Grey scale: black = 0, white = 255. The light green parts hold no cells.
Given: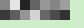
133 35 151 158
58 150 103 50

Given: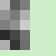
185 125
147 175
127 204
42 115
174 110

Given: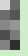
215
108
135
78
130

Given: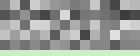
130 87 175 143 131 109 192
84 145 70 216 118 113 60
173 112 210 113 134 133 219
194 196 183 183 69 136 140
107 115 114 146 164 134 130

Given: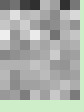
98 62 186 48
185 184 167 194
198 206 132 172
238 194 187 180
190 137 165 169
135 153 170 155
177 177 183 148
184 173 187 156
177 160 167 193
152 126 159 168

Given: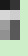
24
214
158
145

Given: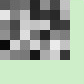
87 112 143 194
229 194 54 175
126 205 206 60
144 221 35 125
9 136 130 195
164 121 171 53

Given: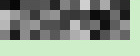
25 83 86 131 207 170 42
193 115 135 61 68 26 24
183 137 80 59 90 16 152
127 140 123 132 189 82 100
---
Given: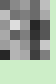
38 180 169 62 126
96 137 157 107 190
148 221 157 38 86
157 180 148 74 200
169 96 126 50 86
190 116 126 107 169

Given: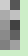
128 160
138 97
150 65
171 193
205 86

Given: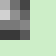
57 57 88
121 121 133
177 112 69
209 144 100

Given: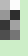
54 162
78 117
151 45
185 252

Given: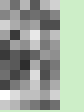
57 89 67 99 152 143
67 120 152 200 120 171
78 161 143 200 120 152
99 89 45 171 89 120
111 67 99 220 78 132
132 161 99 111 99 132
161 57 182 232 143 191
171 111 182 89 182 209
200 182 143 120 89 111
209 171 143 161 78 78
255 220 191 191 161 209

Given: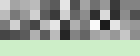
69 79 91 176 91 187 37 131 101 164 176 152 198 141
121 208 101 69 187 229 58 176 121 250 27 229 164 152
187 121 152 208 91 58 208 101 141 46 218 46 141 79
218 164 176 187 112 91 229 79 164 112 152 58 131 131

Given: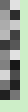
32 117
55 87
107 225
117 32
129 23
139 225
161 44
172 202
184 64
213 76
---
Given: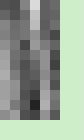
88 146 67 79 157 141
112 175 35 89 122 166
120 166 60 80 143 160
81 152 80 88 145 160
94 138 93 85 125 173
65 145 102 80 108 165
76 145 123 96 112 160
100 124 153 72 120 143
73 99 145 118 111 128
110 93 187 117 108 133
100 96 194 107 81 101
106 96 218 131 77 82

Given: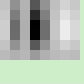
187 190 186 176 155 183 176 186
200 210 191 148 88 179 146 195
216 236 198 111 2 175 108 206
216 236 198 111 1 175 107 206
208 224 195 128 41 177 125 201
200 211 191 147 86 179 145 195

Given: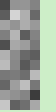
168 111 97 198
60 133 145 156
119 190 158 102
186 110 123 120
116 89 136 187
94 105 140 177
121 157 168 79
131 93 181 127
153 173 148 163
105 175 212 93
131 149 148 72

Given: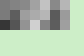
159 93 132 208 147 85 54
155 91 182 171 158 94 123
182 137 194 162 137 131 124

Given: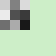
24 171 111
58 80 235
219 129 206

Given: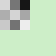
237 115 201
167 212 174
22 118 215

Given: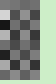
130 96 138 103
51 138 50 169
125 74 120 32
79 112 74 111
55 140 56 180
122 73 112 22
69 145 79 212
112 106 117 123
